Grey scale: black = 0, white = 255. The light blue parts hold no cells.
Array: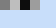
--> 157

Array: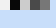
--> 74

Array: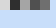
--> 80

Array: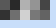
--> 148

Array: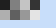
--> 52

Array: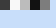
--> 18

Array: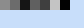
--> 96

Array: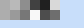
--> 65

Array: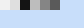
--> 189
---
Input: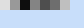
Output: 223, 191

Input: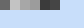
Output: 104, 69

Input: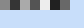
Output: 136, 104

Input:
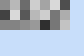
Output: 141, 195

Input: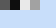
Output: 88, 162

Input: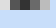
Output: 222, 188
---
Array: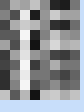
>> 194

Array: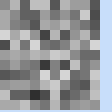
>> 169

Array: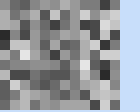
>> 106

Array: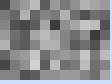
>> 132

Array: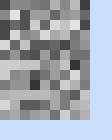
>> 157

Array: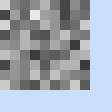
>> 202
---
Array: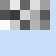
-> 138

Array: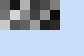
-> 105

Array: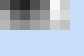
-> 99

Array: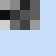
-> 165

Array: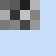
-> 100

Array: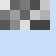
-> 230

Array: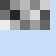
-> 68
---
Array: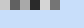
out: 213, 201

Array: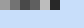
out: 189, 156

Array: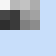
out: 245, 194

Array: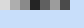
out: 218, 174

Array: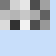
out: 242, 230

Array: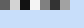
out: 244, 211

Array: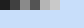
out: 201, 181

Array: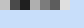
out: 223, 194

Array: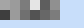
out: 229, 165
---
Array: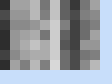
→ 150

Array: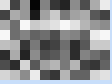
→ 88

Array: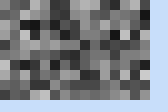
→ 203

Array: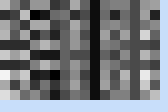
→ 150

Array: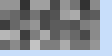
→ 138

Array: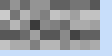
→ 160

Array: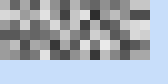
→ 207
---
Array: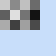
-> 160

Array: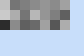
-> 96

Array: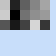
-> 65

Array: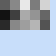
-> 158

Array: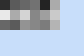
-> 147

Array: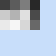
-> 215

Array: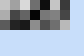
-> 25

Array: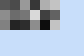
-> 45

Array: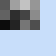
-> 118
